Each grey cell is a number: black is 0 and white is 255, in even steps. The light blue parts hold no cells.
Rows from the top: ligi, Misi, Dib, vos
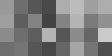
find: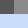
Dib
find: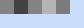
Misi
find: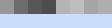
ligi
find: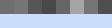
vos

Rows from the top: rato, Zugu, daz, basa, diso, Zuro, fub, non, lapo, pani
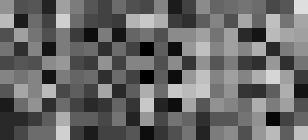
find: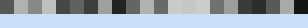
fub
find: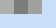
non
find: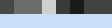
pani
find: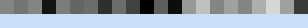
Zuro

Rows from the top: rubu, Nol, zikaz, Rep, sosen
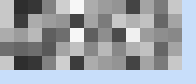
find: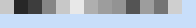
rubu
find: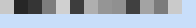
sosen
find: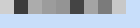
sosen
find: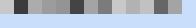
Nol
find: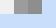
zikaz
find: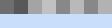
Rep

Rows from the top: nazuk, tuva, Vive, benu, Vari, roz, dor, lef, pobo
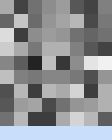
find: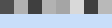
dor
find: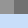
Vive
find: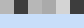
dor
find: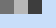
pobo

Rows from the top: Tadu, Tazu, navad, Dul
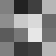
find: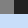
Tadu
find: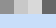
Tazu

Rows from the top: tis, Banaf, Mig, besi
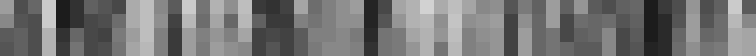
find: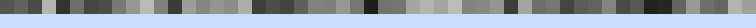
Mig
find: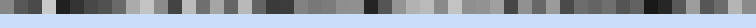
Banaf
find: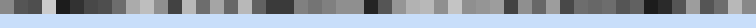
Banaf
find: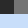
Mig
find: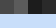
Mig

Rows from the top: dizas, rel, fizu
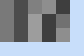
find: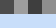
fizu
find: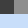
fizu
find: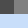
dizas
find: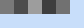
rel
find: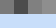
dizas

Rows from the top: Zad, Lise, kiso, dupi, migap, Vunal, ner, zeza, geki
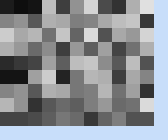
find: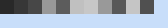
migap
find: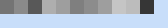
Lise
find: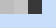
Lise
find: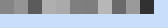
ner
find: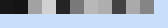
Vunal

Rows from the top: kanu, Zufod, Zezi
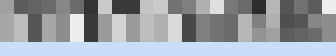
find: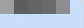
Zezi
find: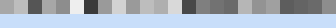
Zezi
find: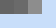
Zezi
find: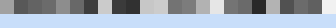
kanu
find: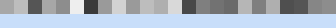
Zufod
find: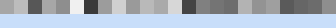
Zezi

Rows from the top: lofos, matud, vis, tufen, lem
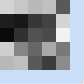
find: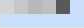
lofos
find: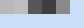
lem
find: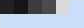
matud

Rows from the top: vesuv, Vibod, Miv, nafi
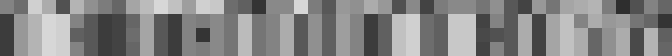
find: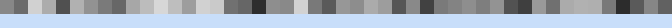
vesuv
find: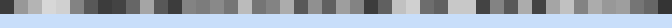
Vibod

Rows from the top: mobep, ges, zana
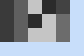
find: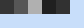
mobep
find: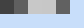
zana
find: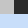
mobep
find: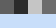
ges
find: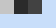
mobep
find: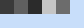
ges

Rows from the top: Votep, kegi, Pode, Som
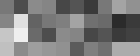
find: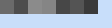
Pode
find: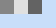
kegi
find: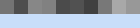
Votep
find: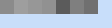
Som
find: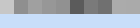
Som
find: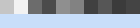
Pode

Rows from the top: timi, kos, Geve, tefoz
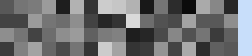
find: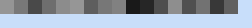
Geve
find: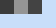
tefoz
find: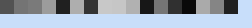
timi
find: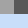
kos
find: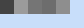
kos
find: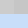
timi

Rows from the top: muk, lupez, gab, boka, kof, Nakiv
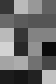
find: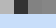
gab
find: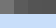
lupez
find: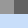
muk
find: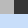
gab

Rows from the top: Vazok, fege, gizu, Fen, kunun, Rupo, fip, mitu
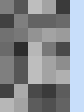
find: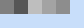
kunun
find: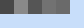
fege
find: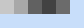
mitu
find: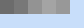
gizu
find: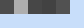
fip

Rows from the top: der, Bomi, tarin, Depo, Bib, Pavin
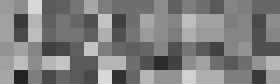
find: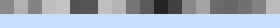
Bib
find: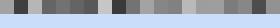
Bomi
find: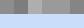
tarin

